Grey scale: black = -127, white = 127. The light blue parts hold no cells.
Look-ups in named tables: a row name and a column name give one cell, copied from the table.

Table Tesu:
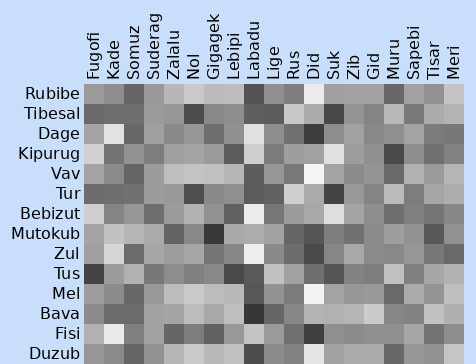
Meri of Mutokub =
17
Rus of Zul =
-19
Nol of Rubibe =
73
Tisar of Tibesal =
43
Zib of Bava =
53
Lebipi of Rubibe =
61
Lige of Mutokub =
34
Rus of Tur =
79
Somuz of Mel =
-23
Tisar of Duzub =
18
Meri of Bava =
48
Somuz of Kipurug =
18
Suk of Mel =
35
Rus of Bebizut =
27
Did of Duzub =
101
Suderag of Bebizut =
-16
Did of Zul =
-54
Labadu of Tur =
-36

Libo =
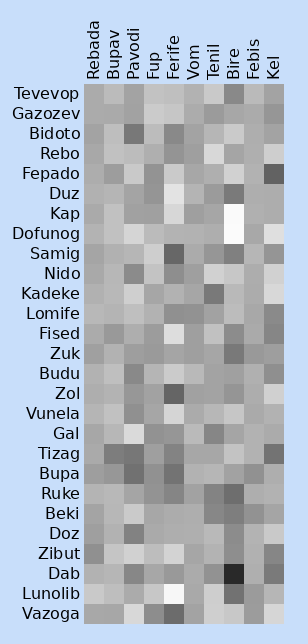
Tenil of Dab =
18
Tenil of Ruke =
3
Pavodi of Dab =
7
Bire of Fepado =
81
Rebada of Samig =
37
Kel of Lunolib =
54
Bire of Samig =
0
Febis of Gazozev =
43

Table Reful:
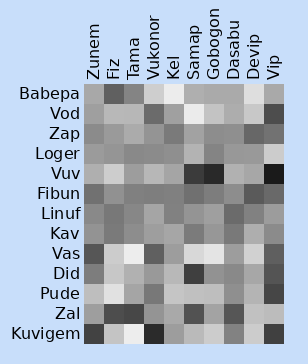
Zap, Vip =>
-13
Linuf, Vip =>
28
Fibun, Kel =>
0
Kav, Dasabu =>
-6
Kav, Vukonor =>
30
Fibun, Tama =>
0
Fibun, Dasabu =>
13
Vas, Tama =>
109
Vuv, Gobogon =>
-86
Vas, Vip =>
-32
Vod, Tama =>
55
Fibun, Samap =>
-15
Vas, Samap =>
88

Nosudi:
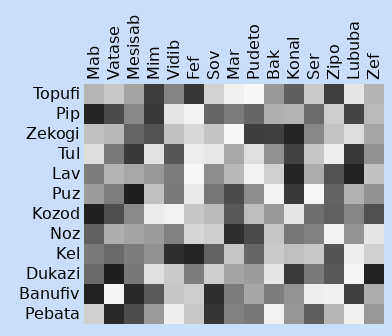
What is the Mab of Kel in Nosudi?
-5
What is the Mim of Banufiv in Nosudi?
-37
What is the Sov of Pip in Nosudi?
-26
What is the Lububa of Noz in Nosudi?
20
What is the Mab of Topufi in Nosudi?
53
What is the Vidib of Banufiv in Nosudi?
70
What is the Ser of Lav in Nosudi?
43
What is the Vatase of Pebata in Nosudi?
-86
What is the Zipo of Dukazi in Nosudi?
-38
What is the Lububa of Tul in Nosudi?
-70
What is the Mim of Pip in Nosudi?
-71

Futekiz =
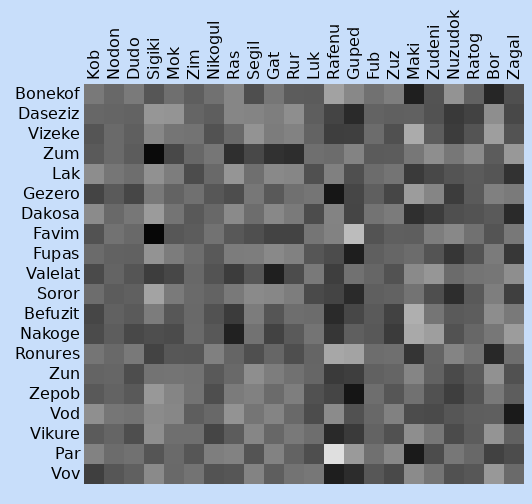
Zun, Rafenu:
-69
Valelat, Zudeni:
22
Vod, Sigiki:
11
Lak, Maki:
-69
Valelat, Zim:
-23
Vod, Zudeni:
-53
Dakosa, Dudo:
-8
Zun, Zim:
-13
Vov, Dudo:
-31
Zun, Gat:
-2
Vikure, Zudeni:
-8
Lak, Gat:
9
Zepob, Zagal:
-34
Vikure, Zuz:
-46
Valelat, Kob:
-53
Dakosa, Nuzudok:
-48
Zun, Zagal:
-46
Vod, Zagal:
-101
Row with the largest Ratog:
Zum

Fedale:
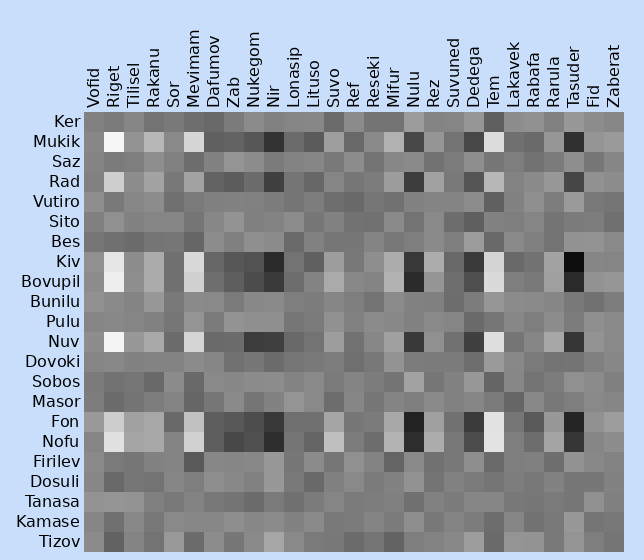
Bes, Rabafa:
0
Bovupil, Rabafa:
-6
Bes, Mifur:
-7
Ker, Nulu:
28
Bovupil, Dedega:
-49
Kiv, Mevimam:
88
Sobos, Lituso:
9
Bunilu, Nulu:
2
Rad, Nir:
-63
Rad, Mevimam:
35

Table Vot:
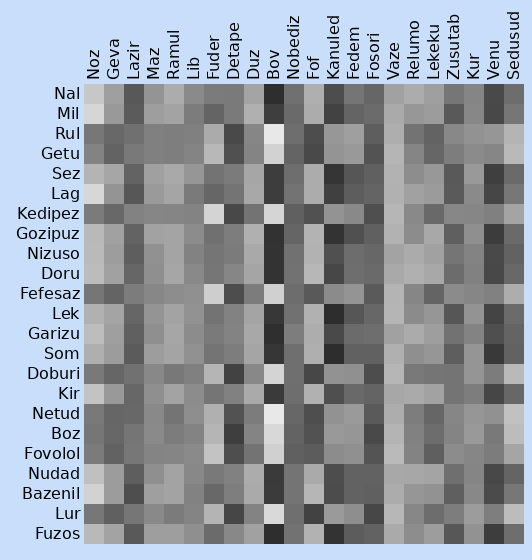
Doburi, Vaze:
54
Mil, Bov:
-65
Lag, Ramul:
37
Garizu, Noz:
61
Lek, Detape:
2
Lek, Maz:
20
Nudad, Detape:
1
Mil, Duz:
48
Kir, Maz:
15
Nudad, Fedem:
-29
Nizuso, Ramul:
36
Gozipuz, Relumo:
12
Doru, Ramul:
38
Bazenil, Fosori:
-31
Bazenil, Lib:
2
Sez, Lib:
22

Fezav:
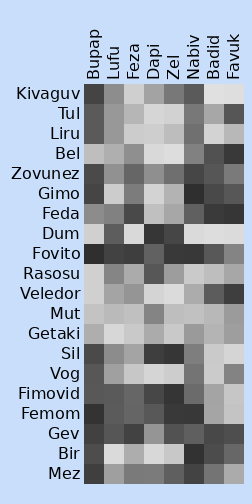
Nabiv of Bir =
-77
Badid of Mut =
56
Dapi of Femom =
-39
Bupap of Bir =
-50
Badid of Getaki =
52
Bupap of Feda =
12
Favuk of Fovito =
4
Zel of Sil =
-73
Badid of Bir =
-51
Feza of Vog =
71
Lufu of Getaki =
87
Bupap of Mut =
67
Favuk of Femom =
68
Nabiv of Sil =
-1

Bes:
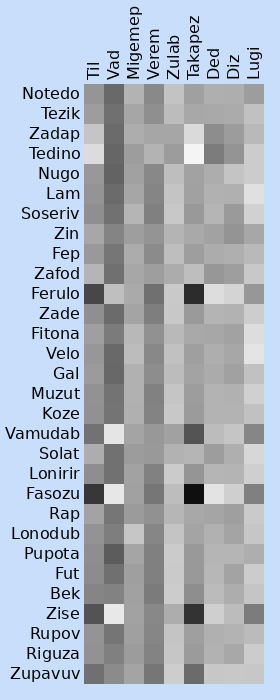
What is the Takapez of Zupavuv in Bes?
-20
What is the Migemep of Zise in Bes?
34
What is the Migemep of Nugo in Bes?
33
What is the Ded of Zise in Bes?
79
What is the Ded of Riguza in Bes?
50
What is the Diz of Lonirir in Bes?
52
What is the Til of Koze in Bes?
17
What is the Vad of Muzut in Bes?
-12
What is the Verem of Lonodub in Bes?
6
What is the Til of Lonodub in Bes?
19
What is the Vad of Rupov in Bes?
-10
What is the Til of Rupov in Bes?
20
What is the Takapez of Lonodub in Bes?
36
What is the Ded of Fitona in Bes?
39
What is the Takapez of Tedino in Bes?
116
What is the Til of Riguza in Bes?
18
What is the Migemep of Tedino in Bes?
29
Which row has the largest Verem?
Tedino

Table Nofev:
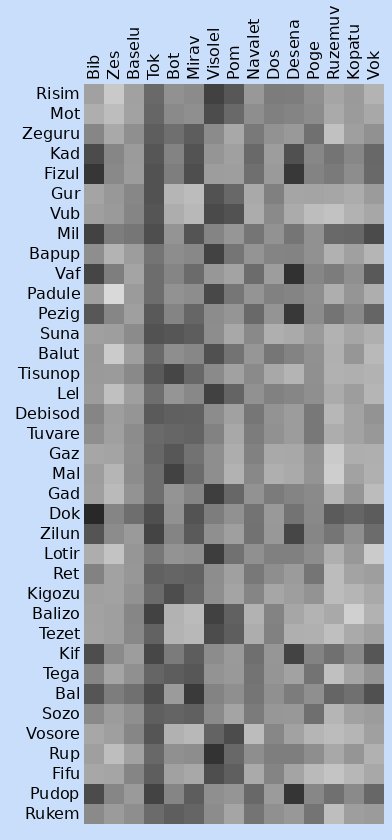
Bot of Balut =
14
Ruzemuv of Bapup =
49
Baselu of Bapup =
29
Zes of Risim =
73
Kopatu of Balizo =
80
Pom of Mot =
-22
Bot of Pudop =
5
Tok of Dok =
-48
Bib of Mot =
46
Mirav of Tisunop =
-24
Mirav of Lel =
8
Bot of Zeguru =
-16
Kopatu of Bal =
-15
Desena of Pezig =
-71
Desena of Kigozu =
30
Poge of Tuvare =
-7
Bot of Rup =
16
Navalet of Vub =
44
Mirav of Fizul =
-49

